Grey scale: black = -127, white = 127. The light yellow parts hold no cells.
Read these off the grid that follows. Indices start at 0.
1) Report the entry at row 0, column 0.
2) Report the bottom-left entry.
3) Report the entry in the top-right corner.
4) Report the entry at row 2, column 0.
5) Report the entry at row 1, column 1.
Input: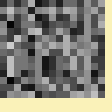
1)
-80
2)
-66
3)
33
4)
-80
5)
62

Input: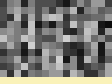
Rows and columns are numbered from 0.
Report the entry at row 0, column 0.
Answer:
-65
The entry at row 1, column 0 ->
-49
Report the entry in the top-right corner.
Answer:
-65
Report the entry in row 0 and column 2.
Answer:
11
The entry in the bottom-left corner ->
26
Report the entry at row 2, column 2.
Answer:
54
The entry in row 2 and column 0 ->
-49
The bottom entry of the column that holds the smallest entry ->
40
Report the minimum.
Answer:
-116
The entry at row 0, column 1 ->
-3
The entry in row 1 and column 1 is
11
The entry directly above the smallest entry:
26

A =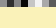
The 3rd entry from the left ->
5
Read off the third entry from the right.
115
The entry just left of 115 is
69

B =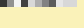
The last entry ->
88
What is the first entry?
-74
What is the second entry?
17

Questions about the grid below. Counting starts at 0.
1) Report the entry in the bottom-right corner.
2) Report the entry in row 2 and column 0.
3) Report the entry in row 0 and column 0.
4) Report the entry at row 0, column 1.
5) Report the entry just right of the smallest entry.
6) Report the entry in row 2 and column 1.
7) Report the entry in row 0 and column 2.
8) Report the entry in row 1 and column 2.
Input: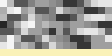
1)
31
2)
57
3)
117
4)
57
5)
-26
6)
-42
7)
-42
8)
117

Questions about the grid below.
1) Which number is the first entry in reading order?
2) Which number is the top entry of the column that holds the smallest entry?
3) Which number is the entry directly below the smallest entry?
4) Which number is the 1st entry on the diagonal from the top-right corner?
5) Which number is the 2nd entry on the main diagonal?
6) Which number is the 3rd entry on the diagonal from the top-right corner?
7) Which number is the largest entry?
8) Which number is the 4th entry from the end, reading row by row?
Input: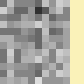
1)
-10
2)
-23
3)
-10
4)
64
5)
34
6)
-23
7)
92
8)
21

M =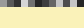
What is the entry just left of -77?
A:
-38
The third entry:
-77

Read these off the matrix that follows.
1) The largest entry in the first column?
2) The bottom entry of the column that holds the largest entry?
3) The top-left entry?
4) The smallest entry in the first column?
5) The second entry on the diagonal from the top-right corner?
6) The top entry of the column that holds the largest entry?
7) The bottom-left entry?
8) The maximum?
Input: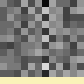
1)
20
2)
-89
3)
8
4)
-49
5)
20
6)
-117
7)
-34
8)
89

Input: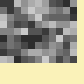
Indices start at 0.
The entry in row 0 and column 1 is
-69
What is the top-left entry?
-69
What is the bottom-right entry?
-56
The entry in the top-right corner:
18
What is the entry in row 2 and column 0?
59
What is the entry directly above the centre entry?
3
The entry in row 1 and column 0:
-13
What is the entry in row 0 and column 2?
59
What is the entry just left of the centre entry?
-43
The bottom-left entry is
59
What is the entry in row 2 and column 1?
3
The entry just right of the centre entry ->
-69

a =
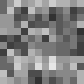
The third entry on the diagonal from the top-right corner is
-8
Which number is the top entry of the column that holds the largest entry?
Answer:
76
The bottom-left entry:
50
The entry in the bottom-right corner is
50
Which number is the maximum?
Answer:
103
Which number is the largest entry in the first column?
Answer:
64
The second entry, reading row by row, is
23
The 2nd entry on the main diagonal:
64
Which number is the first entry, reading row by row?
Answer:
-23
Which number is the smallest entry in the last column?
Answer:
-77
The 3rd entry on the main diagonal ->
-50
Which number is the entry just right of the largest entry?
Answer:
36
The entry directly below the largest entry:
-8
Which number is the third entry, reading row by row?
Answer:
76
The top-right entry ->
50
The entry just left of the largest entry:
36
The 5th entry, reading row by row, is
36
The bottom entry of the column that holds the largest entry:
-50
